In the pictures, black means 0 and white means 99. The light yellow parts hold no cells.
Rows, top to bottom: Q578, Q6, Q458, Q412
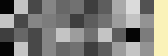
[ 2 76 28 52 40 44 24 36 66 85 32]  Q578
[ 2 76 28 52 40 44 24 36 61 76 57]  Q412
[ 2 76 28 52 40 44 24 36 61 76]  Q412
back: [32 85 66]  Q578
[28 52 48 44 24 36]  Q6

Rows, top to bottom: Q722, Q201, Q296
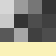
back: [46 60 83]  Q722
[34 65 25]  Q296
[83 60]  Q722
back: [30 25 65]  Q296
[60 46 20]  Q722
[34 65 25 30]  Q296
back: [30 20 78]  Q201

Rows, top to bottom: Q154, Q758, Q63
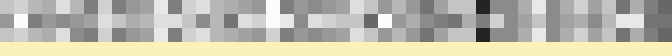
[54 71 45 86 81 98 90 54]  Q758
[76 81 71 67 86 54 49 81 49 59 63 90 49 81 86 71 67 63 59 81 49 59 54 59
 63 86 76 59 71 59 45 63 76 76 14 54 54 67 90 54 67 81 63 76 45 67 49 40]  Q63
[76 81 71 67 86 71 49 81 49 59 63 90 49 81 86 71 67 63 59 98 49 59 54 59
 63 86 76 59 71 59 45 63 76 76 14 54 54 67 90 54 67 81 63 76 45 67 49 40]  Q154
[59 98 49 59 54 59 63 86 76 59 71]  Q154

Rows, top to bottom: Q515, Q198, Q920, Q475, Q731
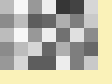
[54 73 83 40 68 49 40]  Q475
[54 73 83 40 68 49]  Q475
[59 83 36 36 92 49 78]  Q731
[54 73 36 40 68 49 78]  Q198

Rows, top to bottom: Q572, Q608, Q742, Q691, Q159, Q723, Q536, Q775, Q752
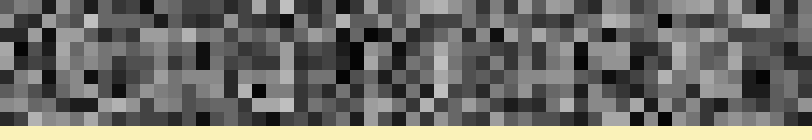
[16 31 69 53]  Q691
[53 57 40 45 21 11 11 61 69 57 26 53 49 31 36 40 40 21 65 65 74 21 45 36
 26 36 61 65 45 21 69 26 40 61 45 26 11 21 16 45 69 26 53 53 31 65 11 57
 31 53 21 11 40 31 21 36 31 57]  Q775

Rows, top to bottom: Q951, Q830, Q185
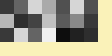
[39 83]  Q951
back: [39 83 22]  Q185
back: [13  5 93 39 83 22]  Q185
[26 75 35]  Q830
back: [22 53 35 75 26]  Q830
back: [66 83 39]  Q951
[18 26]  Q830

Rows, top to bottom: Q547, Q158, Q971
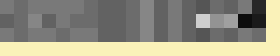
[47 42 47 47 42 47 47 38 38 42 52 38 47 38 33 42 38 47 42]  Q971
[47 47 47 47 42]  Q547
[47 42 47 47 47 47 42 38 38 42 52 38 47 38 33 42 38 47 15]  Q547
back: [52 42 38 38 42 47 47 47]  Q547

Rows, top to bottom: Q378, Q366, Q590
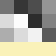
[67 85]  Q590
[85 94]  Q590

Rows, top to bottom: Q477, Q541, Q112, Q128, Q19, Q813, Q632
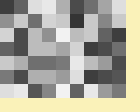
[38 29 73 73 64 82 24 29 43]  Q128
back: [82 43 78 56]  Q541

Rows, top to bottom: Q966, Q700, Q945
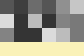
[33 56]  Q966
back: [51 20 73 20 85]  Q700
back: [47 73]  Q945

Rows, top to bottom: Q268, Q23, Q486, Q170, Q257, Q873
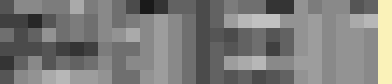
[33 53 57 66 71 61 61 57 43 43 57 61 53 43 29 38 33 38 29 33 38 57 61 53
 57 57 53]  Q873
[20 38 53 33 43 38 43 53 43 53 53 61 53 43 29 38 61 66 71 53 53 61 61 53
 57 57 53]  Q257
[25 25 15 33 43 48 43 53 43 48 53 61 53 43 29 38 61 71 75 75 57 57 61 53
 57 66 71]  Q23
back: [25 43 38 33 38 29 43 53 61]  Q170
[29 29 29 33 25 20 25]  Q170
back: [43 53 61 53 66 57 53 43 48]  Q486
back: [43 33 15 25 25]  Q23

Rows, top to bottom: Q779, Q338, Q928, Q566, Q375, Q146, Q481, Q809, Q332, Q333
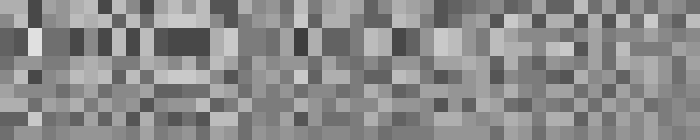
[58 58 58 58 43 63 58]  Q333
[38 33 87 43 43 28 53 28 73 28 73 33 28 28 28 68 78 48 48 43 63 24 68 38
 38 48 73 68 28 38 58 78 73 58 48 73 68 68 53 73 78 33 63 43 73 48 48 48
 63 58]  Q566
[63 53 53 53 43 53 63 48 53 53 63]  Q928
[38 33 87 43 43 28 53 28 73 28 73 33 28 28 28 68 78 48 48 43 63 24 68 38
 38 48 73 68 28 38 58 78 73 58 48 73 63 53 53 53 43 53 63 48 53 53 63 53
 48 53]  Q928

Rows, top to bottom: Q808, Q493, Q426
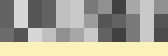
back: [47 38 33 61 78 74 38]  Q493
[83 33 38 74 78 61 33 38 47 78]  Q493
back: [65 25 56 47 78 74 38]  Q808
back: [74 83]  Q426

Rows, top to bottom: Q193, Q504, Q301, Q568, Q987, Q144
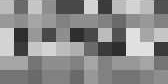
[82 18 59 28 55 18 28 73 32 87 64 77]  Q301
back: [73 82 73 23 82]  Q193
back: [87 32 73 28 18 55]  Q301
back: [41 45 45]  Q144
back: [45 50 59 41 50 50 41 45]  Q144

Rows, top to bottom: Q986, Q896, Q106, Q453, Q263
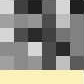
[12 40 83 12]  Q986
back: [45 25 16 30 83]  Q106
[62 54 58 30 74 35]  Q263
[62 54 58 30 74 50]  Q896
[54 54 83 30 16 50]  Q453

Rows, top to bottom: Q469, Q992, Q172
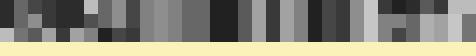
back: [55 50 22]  Q172
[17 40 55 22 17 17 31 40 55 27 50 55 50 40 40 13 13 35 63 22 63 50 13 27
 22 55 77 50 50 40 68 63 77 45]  Q992

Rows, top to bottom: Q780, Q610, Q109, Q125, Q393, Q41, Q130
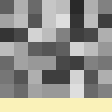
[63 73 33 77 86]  Q610
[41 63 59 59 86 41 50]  Q130
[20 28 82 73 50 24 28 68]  Q109
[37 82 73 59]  Q125
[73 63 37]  Q125
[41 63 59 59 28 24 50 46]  Q393

